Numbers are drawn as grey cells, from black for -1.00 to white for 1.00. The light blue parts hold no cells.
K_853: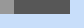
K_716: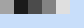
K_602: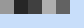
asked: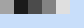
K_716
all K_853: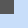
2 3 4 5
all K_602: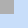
4
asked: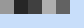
K_602

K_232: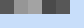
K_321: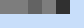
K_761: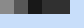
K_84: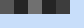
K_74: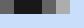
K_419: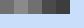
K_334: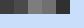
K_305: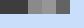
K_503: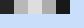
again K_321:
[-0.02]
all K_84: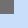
3
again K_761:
[-0.62]

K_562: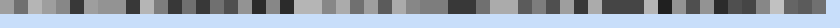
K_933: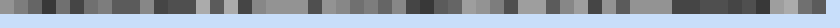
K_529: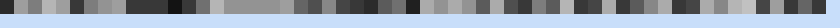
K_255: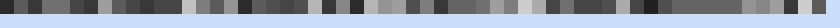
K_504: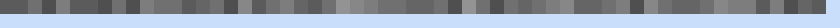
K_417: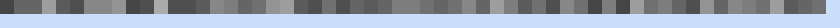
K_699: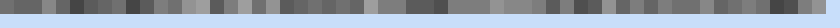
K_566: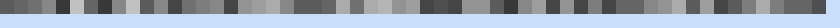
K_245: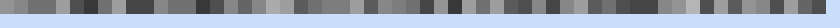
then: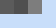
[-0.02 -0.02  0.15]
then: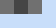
[-0.02 -0.29 -0.29]
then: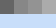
[-0.29  0.24 -0.46]
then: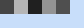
[ 0.15 -0.66 -0.38]
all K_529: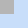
4 16 41 53

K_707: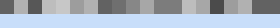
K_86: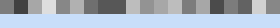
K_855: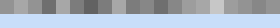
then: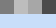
[ 0.23  0.39 -0.23]
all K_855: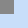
11 13 19
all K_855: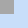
2 5 9 15
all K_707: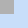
2 7 18

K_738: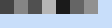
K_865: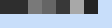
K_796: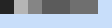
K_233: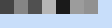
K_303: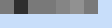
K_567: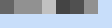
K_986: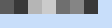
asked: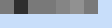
K_303
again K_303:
[-0.05]
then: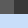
[ 0.42  0.59 -0.13]
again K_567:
[0.14]
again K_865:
[-0.64]
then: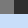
[-0.05 -0.05  0.04]
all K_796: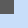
4 5

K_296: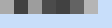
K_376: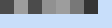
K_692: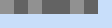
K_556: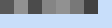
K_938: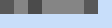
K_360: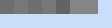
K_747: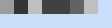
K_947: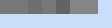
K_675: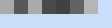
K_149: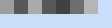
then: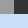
[ 0.50 -0.49 -0.49]
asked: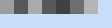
K_149
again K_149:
[-0.31]
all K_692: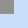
1 3 6

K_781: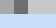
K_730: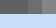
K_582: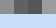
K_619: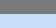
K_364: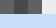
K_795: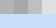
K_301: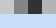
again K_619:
[-0.05]
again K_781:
[0.58]
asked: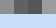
K_582
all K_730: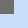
3
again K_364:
[-0.24]
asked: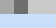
K_781

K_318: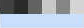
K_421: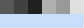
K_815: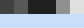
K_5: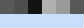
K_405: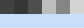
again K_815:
[-0.75]
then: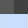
[-0.75  0.38  0.20]
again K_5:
[-0.31]

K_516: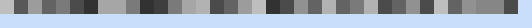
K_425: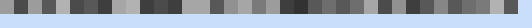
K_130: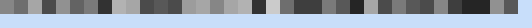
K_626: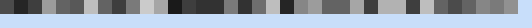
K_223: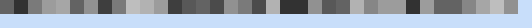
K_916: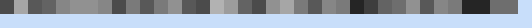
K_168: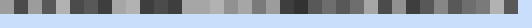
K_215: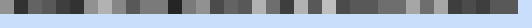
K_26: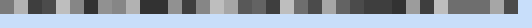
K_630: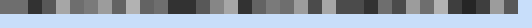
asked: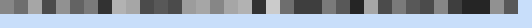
K_130
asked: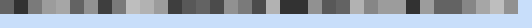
K_223
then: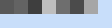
[-0.22 -0.41 -0.51]

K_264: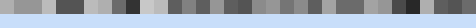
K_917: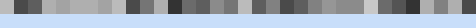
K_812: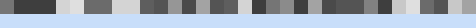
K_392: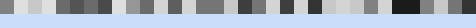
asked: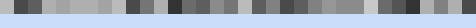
K_917
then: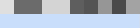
[-0.34 -0.26  0.66]
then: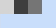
[ 0.09 -0.51  0.28]

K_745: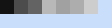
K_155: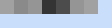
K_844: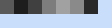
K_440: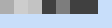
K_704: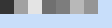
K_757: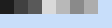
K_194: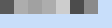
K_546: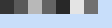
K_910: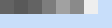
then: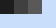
[0.70 0.44 0.08]
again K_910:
[-0.22]
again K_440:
[-0.50]

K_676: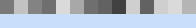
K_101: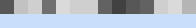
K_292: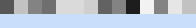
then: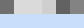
[-0.77  0.90  0.03]
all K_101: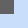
8 11
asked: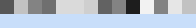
K_292
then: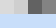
[-0.77  0.90  0.03]
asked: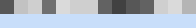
K_101
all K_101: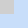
3 6 7 12

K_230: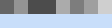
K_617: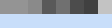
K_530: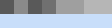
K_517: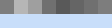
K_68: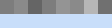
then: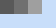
[0.25 0.43 0.43]
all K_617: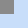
3

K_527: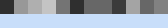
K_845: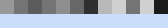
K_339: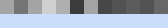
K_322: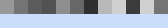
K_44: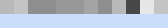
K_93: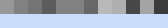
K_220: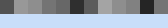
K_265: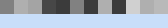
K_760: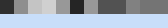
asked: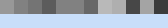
K_93
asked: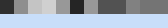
K_760
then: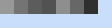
[ 0.45  0.63 -0.54]
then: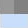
[-0.09 -0.28  0.01]

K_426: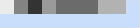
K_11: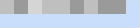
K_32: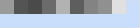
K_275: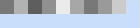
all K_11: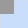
2 6 8 9
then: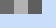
[0.03 0.13 0.76]
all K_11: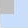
1 4 5 7
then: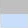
[0.21 0.50 0.21]
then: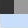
[-0.16 -0.16 -0.16]
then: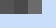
[ 0.40 -0.26  0.03]
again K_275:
[-0.06]

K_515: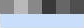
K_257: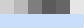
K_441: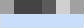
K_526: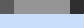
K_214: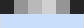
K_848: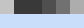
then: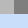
[-0.29 -0.20  0.80]
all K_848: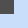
4
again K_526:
[0.17]
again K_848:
[-0.55]
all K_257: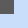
4
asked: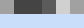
K_441
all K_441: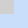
5

